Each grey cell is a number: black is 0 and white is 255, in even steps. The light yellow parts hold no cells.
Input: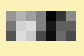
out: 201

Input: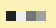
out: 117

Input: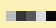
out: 88

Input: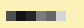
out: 37

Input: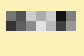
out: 139

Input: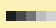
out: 115

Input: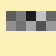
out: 165

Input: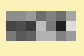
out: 99
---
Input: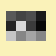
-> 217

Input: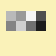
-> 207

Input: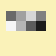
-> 181

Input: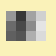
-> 73

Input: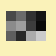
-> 159

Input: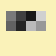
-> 36

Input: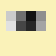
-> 70
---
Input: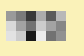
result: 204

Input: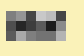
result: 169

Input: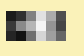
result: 18

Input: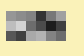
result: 64

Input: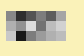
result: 24

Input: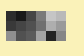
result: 81

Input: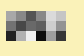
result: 177
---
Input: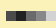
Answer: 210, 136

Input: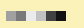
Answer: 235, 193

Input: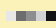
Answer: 231, 211

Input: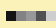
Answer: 206, 152

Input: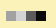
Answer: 211, 162

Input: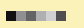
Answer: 208, 176

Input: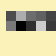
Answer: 204, 172
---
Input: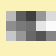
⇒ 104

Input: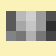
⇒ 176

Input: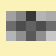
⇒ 89

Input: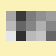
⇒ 185

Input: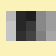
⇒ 67

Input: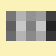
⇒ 138
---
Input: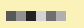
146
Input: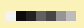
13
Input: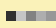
197
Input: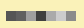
96
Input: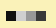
207
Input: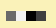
241
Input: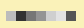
50
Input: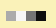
246
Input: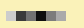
58
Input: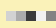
171
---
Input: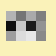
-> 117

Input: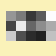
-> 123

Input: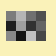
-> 181

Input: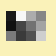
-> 247

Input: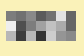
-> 113

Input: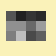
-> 33

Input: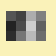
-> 66

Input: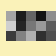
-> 28

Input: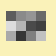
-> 138

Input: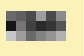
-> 96
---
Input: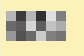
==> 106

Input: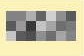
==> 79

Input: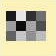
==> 144

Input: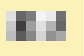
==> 135

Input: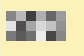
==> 112

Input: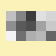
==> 174

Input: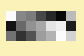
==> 83
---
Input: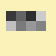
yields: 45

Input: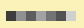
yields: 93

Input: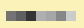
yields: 52

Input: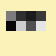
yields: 27

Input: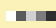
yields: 208

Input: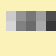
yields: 119

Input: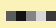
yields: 133

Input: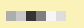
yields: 52

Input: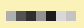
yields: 47
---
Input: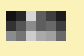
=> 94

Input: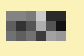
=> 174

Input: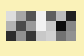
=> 200

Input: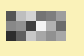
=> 244

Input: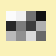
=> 124

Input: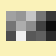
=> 141

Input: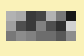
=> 79

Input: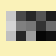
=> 119
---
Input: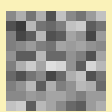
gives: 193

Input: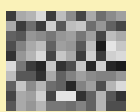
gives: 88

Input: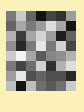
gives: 190

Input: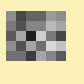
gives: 112

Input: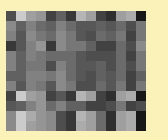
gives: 138

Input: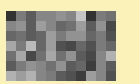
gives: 177

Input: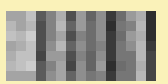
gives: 164

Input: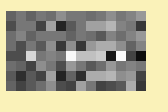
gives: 99
